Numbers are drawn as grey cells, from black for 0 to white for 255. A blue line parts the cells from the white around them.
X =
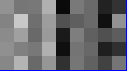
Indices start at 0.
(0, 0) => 146
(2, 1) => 160
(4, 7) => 66
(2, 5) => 126
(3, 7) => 31
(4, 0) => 135
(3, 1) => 128
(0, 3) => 176
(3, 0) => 144
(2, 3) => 154
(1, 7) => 16
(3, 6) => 104
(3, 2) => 120
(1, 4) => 81
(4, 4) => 49

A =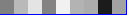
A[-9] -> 128
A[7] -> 27
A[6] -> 172

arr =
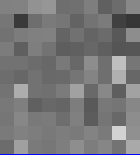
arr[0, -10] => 129
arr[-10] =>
[118, 58, 110, 122, 118, 99, 115, 123, 64, 54]
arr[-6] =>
[109, 103, 114, 105, 106, 117, 132, 111, 176, 103]
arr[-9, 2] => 128
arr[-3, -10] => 118
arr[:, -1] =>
[136, 54, 141, 86, 118, 103, 162, 135, 141, 144, 169]
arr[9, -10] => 122
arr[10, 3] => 119
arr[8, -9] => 135
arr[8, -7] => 123
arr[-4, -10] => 120
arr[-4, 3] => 104
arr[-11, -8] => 146
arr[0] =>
[129, 130, 146, 150, 110, 112, 126, 96, 108, 136]
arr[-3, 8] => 104
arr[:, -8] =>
[146, 110, 128, 126, 108, 114, 114, 96, 121, 125, 122]
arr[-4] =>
[120, 127, 96, 104, 101, 125, 89, 120, 117, 135]
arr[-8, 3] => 115
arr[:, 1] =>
[130, 58, 124, 95, 114, 103, 173, 127, 135, 129, 160]
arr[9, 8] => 210
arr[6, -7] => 112

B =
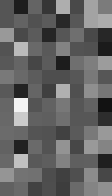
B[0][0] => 85
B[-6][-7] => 203
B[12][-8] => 149
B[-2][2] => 113
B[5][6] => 121
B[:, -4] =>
[174, 40, 86, 131, 28, 78, 176, 120, 112, 65, 147, 130, 64, 61]
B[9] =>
[107, 104, 84, 82, 65, 90, 121, 153]
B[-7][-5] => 98
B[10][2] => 106
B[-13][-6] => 81
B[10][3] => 83
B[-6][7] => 45
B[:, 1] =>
[29, 99, 73, 187, 101, 105, 35, 243, 203, 104, 33, 193, 115, 105]
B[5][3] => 78
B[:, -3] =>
[73, 87, 111, 83, 111, 87, 80, 86, 87, 90, 71, 95, 79, 106]
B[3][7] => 27
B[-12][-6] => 91
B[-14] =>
[85, 29, 100, 54, 174, 73, 163, 123]
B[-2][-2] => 140
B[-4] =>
[98, 33, 106, 83, 147, 71, 153, 132]
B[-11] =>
[83, 187, 105, 89, 131, 83, 81, 27]
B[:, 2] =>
[100, 81, 91, 105, 70, 92, 101, 84, 97, 84, 106, 89, 113, 66]
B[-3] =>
[104, 193, 89, 94, 130, 95, 96, 31]
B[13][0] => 97
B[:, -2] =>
[163, 163, 73, 81, 126, 121, 143, 98, 87, 121, 153, 96, 140, 132]
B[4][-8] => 88
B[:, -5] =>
[54, 91, 37, 89, 91, 78, 63, 98, 95, 82, 83, 94, 77, 78]

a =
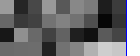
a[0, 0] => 155
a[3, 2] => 109
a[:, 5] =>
[136, 114, 31, 133]
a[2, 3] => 66
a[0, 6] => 123
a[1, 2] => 65
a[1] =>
[103, 57, 65, 115, 130, 114, 79, 6, 51]
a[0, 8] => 60
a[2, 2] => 105
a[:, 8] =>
[60, 51, 69, 199]

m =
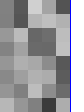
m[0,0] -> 129
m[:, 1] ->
[88, 85, 187, 162, 175, 159, 128, 150]
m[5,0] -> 137
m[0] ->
[129, 88, 208, 164, 83]
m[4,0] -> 150
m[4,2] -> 168
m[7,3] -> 59
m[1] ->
[128, 85, 181, 191, 177]
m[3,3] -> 105
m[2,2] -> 103
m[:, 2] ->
[208, 181, 103, 106, 168, 177, 189, 128]
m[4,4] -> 88

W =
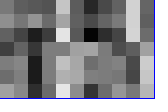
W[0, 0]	121
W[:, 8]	[98, 122, 69, 77, 130, 119, 150]
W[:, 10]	[101, 95, 108, 161, 204, 198, 182]
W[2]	[97, 68, 29, 61, 228, 88, 4, 45, 69, 212, 108]
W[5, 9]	70
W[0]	[121, 94, 88, 83, 197, 92, 39, 73, 98, 210, 101]
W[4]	[125, 134, 27, 124, 192, 167, 110, 124, 130, 73, 204]
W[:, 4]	[197, 164, 228, 125, 192, 176, 230]
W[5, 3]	125
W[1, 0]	143
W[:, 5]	[92, 96, 88, 161, 167, 169, 140]
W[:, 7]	[73, 100, 45, 123, 124, 124, 108]
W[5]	[109, 127, 27, 125, 176, 169, 127, 124, 119, 70, 198]

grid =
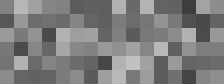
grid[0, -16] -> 130
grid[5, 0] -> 139
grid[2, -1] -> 152
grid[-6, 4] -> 130
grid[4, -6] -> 161
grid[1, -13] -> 113
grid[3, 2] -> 134
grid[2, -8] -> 128
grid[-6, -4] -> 98
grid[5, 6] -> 91
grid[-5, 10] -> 118
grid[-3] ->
[119, 75, 134, 103, 166, 135, 131, 153, 144, 162, 134, 184, 96, 146, 125, 125]
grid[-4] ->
[154, 122, 146, 74, 178, 158, 161, 100, 128, 91, 120, 124, 139, 177, 75, 152]
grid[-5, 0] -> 87
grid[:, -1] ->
[141, 99, 152, 125, 107, 142]
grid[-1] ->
[139, 101, 98, 99, 123, 139, 91, 158, 185, 121, 156, 92, 112, 69, 132, 142]
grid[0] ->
[130, 182, 160, 133, 130, 92, 96, 95, 178, 105, 180, 99, 98, 61, 163, 141]
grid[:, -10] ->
[96, 101, 161, 131, 100, 91]
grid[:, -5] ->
[99, 147, 124, 184, 93, 92]
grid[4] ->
[116, 177, 106, 132, 123, 107, 100, 71, 178, 193, 161, 93, 154, 101, 104, 107]
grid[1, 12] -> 121

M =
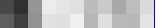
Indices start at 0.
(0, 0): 72
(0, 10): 219
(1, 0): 94
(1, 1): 63
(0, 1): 49
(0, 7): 201
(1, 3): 225
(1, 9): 183

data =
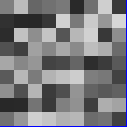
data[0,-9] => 127
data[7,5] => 145
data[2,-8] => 194
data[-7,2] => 142
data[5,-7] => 123
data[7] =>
[40, 41, 116, 57, 128, 145, 62, 174, 163]
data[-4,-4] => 205
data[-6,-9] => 81
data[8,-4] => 183
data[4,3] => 67
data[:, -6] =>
[113, 55, 196, 135, 67, 179, 59, 57, 197]
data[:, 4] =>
[121, 210, 85, 168, 72, 192, 79, 128, 177]
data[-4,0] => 90
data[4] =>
[167, 135, 150, 67, 72, 101, 45, 59, 89]
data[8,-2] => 115
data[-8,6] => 202
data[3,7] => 173
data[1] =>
[49, 40, 39, 55, 210, 121, 202, 150, 214]
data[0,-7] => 102
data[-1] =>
[113, 151, 208, 197, 177, 183, 108, 115, 64]
